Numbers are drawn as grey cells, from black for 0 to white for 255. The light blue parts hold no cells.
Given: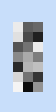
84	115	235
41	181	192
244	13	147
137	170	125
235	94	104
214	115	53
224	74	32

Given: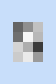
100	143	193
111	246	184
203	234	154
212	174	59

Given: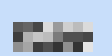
61	177	197	188	123	80	80	71
91	101	71	219	154	207	188	219
143	165	61	80	51	143	51	228

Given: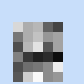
87	205	249	140	151
78	183	226	87	163
119	173	194	151	163
216	173	183	98	68
78	110	119	140	237
129	56	33	44	13

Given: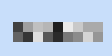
99	53	222	88	43	120	139	212	150
65	159	192	182	31	234	201	170	170

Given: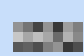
199	167	190	167	107	178	137
88	97	78	127	147	56	78
147	116	68	147	56	158	127
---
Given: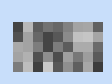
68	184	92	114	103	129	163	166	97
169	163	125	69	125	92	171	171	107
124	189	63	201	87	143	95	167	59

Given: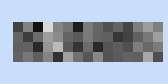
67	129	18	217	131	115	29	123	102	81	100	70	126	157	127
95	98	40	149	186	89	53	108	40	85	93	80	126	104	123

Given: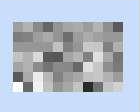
159	179	137	102	148	166	171	156	179	142	90
151	151	150	151	193	129	150	200	197	128	175
164	179	139	115	138	136	105	222	199	142	122
254	104	243	192	150	166	195	42	113	195	208

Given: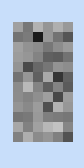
160	119	178	149	175	153
160	146	140	119	140	154
148	74	104	118	147	141
139	185	132	94	131	91
148	137	156	80	178	151
167	129	161	183	194	134

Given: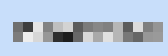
111	62	229	130	191	211	92	123	135	128	182	92	220	127	149

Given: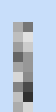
171	118
157	203
163	151
131	74
172	214
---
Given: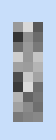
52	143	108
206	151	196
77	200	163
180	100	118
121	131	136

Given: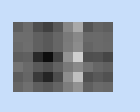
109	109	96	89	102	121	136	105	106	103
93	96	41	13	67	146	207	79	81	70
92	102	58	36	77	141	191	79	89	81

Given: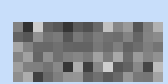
99	87	145	115	122	86	120	106	124	113	109	131	101	132	139
132	161	101	144	112	127	134	122	161	124	168	108	154	131	145
142	173	65	106	127	147	149	97	112	91	105	150	120	118	163

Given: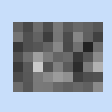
116	80	98	61	118	76	134	95	65
80	112	159	124	101	107	56	86	139
75	88	122	137	155	144	65	78	81

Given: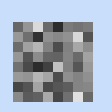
152	111	50	144	136	145	215	83
150	84	140	101	99	132	106	162
153	148	182	165	77	143	131	144
137	91	97	169	70	112	224	104

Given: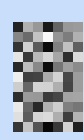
134	107	195	248	149	125	177
228	57	185	214	166	46	218
238	64	67	171	211	72	156
45	154	152	59	70	163	165
223	92	212	218	174	61	179

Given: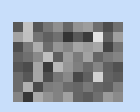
163	192	115	96	112	52	89	59	226	97	159
99	112	137	191	94	155	123	162	101	121	132
107	87	166	78	118	137	72	96	209	99	91
132	54	169	145	130	161	101	91	111	154	138
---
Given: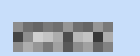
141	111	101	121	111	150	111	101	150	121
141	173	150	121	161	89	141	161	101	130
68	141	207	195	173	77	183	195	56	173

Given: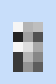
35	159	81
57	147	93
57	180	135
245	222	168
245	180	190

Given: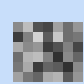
119	170	60	101	92	49	138
138	189	82	70	161	110	150
161	119	101	170	180	92	150
170	138	150	60	82	129	70
110	180	189	129	49	138	101
60	129	210	92	199	110	119

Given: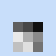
95	71	16
192	223	115
233	174	138

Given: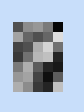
174	140	57	36	192
151	163	68	15	92
163	102	80	102	221
122	174	92	36	24
80	140	151	122	6
68	80	174	212	113
57	113	183	192	36

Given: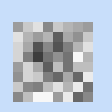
213	127	61	115	145	115	247	180
213	168	83	136	83	127	180	225
201	136	127	190	225	180	235	115
225	180	156	180	94	168	145	201
156	213	168	94	190	115	190	190
145	213	201	127	103	168	103	235
156	201	225	136	201	180	168	156
136	190	247	247	156	235	103	136
